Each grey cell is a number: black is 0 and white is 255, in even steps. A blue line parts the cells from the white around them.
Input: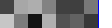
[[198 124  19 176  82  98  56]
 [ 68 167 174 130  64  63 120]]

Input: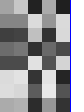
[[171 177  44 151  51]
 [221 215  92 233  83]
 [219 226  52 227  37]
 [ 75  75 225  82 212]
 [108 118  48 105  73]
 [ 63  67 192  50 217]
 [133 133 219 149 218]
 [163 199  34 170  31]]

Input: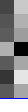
[[ 90 167]
 [ 53 229]
 [ 90 167]
 [176   3]
 [ 92 157]
 [ 84 177]
 [ 69 201]]

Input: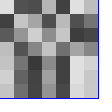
[[196 111  68 147  72 218 201]
 [208  99  67 160  65 224 200]
 [195 117  57 138  65 224 211]
 [190  83 135 194 112 164 134]
 [ 90 149 207 141 198  61  70]
 [ 65 197 165  79 186  80 116]
 [222  81  77 182  65 224 189]]

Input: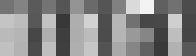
[[192 179  75 191  63 175 198  83 169 134  97  58 177  88]
 [186 181  71 175  62 173 188  76 181 153 134  62 190  69]
 [196 188  88 194  56 174 210  77 182 113  71  72 207  71]
 [115 131  90 116  85 148 106  85 129 218 243  96 113  76]]

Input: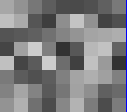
[[147 176 112  76 135 179 124  76 124]
 [130 165 131  89 118 162 143  96 106]
 [122  92  80  93 128 164 175 160 128]
 [192  69  91 205 109  64 193 154  50]
 [ 69 161 205 127  50  87 184 194  99]
 [ 84  89  96 113 132 148 164 168 174]
 [191 170  85  62 142 195 145  66  79]
 [167 146 119  93  75  74  80  96 121]]
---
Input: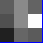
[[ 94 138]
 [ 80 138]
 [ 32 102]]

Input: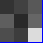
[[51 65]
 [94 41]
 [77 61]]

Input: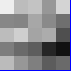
[[238 188]
 [135 132]
 [188 207]]

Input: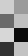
[[207 155]
 [106 191]
 [215  11]]

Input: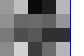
[[153 190]
 [144 104]
 [121  78]]

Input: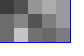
[[ 60  82]
 [108 134]
 [108 197]]

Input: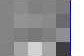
[[133 139]
 [133 147]
 [132 127]]

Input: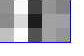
[[144 249]
 [138 218]
 [192 253]]

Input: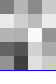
[[126 182]
 [234 207]
 [180 176]]
